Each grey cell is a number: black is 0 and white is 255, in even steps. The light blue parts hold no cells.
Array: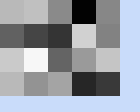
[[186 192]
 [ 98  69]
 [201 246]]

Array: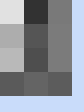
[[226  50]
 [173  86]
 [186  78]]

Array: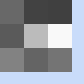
[[104  67]
 [ 89 188]
 [130 100]]

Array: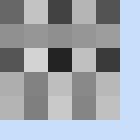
[[103 195]
 [144 150]
 [ 85 211]]

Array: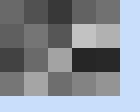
[[105  81]
 [ 95 117]
 [ 66 106]]

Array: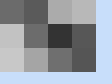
[[107  90]
 [194 108]
 [200 165]]

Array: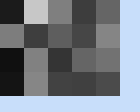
[[ 27 199]
 [125  62]
 [ 16 129]]

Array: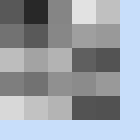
[[ 88  40]
 [114  89]
 [189 163]]
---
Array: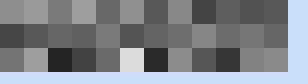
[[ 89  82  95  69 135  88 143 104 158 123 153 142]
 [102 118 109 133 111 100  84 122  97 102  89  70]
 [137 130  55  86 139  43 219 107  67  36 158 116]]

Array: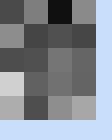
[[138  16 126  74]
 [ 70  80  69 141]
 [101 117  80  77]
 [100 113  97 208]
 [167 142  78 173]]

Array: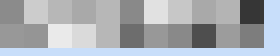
[[ 54 180 169 199 225 137 183 169 183 204 139]
 [125 156  78 137 152 109 183 218 234 149 152]]

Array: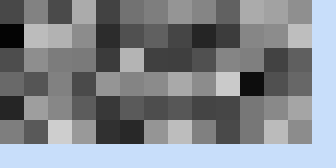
[[143 162 171  97 133 149 126 114  66 171  74 130  72]
 [190 140 134  60  37  69  96  80  44 140 178 188   4]
 [ 95  66 127 133  80  63  64 180  59 122 124 142  77]
 [103  80  13 202 140 169 139 132 149  74 129  85 105]
 [165 137 119  70  68  87  77  90  56  92 135 158  37]
 [140 187 119  73 128 189 149  40  48 153 206  89 126]]

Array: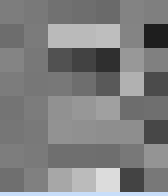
[[127 131 106 110 113 121 125]
 [ 30 132 190 186 186 123 109]
 [128 152  47  66  81 120 132]
 [ 75 177  89 110 120 119 124]
 [111 109 160 151 145 124 116]
 [ 71 142 142 144 146 121 118]
 [148 120 110 111 111 122 125]
 [120  67 220 187 167 128 111]]

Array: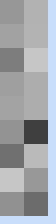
[[178 151]
 [179 162]
 [198 125]
 [173 159]
 [173 163]
 [ 63 147]
 [186 112]
 [152 198]
 [108 145]]

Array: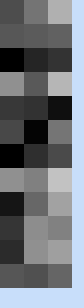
[[176 116  77]
 [ 97  91  87]
 [ 51  37   0]
 [182  89 144]
 [ 15  50  56]
 [117   4  72]
 [ 74  47   0]
 [194 128 144]
 [162 103  21]
 [129 141  53]
 [159 144  43]
 [101  80  86]]

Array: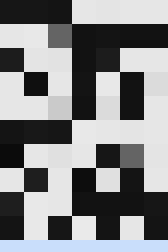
[[229 230 228 230  20  22  21]
 [ 17  18  19  18 100 233 230]
 [231 229  28  18 225 227  29]
 [220  18 233  19 230  15 229]
 [231  18 220  18 202 231 229]
 [231 228 230 232  21  23  19]
 [228 100  21 230 224 229  11]
 [229  19 224  13 229  31 229]
 [ 21  17  18  17 231 233  31]
 [ 20 230  20 234  21 232  20]]

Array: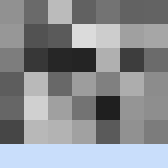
[[ 99  98 115  97 186 106 145]
 [166 160 205 219  90  82 150]
 [107  61 176  36  38  55 125]
 [140 173 128 157 104 185  93]
 [141 149  31 114 160 208 102]
 [124 145  90 161 179 184  69]]
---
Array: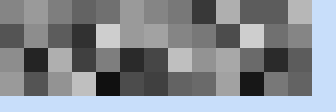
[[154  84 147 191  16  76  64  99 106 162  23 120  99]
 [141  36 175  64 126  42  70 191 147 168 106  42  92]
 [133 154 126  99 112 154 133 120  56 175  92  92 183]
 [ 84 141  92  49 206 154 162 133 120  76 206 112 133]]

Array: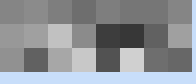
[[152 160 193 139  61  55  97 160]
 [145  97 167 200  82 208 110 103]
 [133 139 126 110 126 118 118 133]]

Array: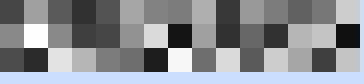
[[138 253 138  62  69 145 218  21 159  50 103  50 183 196  15]
 [ 77  43 226 183 124 111  29 247 111 218  90 204 167  62 196]
 [ 69 159  90  50  84 167 130 124 175  56 152 124  96 118 204]]

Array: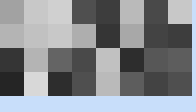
[[180 193 200 174  53 168  67  61]
 [162 200 208  79  61 186  73 200]
 [ 53 180 100  73 193  45  87  93]
 [ 37 216  45  79 186  93  67  79]]

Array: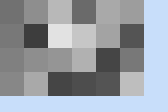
[[135 169  69  77  84 190]
 [128 142 149 177  69 120]
 [120  61 226 198 163  84]
 [113 142 184 106 169 157]]

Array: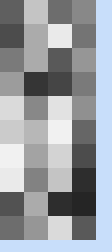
[[241 163 211  76]
 [234 130 196  45]
 [218 136 226 144]
 [203 183 241 102]
 [156  53  69 122]
 [122 171  89 150]
 [109 150 218  89]
 [ 95 196 109 136]
 [ 82 171  45  37]
 [ 76 171 234 116]]
